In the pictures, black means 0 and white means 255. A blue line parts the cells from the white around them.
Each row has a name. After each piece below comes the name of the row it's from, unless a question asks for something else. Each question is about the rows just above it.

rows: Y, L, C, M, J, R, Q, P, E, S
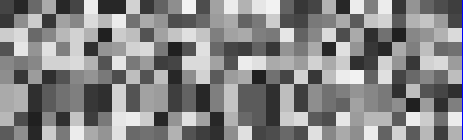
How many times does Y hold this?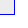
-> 4
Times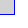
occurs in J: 5

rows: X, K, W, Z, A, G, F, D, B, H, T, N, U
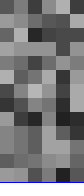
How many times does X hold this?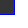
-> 0
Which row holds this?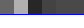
W
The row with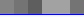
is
T
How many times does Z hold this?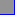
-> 4

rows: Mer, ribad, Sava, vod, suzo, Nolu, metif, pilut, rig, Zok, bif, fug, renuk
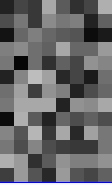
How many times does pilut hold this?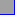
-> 0
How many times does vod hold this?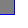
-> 1
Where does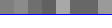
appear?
vod
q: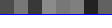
ribad

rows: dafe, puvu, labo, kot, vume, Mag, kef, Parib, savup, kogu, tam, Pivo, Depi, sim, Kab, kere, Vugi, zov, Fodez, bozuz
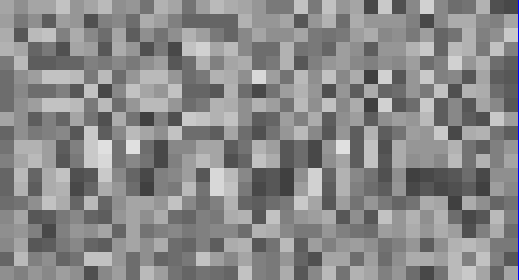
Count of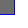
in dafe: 1
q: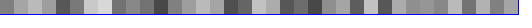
Pivo
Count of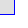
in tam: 3
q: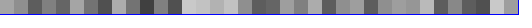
savup
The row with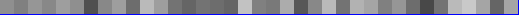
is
bozuz
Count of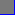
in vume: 4
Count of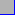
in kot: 4

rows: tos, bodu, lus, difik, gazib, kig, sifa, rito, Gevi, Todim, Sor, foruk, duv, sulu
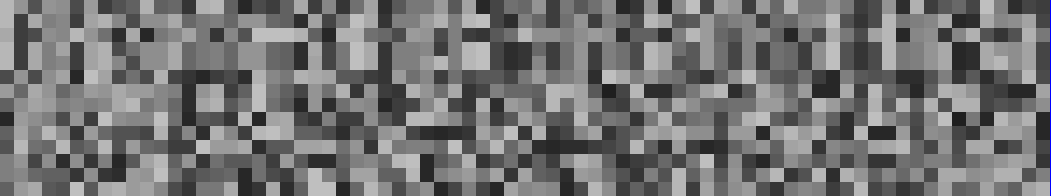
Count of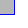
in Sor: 7
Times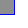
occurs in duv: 4
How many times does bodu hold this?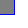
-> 9
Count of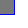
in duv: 1
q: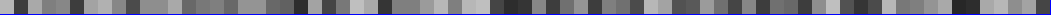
gazib
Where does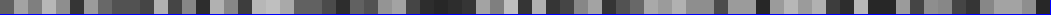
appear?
Todim
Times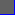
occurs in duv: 8

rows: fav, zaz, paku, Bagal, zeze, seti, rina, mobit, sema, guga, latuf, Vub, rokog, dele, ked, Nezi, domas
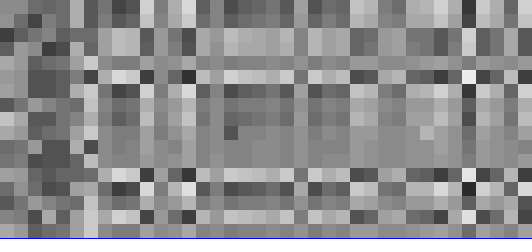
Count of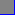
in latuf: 10
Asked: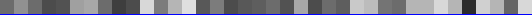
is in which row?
dele
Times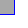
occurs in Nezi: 6
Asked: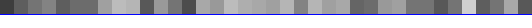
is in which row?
paku

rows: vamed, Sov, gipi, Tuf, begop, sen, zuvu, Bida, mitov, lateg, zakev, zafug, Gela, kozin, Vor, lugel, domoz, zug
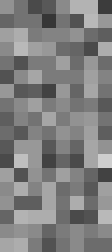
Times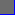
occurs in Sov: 0
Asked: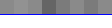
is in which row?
domoz
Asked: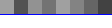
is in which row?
Gela

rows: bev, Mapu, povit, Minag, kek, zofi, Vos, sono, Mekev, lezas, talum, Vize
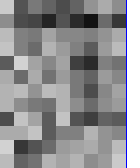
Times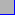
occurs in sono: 2
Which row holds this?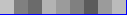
Minag
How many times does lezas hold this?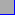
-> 2
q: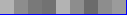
sono

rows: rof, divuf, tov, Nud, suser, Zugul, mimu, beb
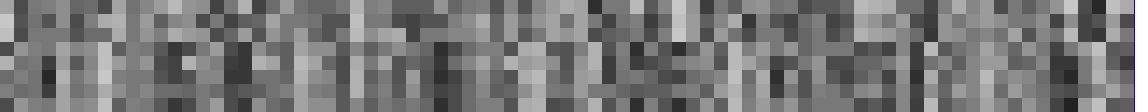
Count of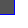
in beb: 4
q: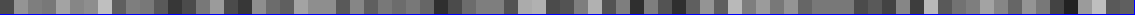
beb
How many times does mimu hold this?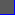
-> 5
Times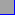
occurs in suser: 6

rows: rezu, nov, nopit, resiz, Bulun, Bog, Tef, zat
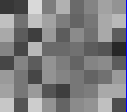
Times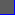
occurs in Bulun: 2
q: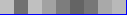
nov
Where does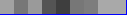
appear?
Tef
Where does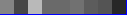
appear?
resiz
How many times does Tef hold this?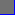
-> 0
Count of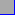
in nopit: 2
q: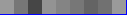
Bog

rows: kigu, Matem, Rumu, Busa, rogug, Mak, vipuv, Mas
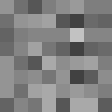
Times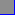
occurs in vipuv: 2
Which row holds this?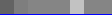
Rumu
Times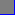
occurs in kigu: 3
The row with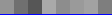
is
rogug
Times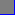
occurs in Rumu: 1
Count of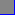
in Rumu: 5

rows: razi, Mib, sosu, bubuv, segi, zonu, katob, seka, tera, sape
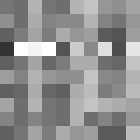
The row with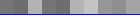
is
razi
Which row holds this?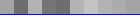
seka
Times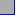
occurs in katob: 2
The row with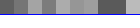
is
sape
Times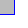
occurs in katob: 2
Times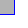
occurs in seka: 3
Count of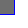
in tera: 4

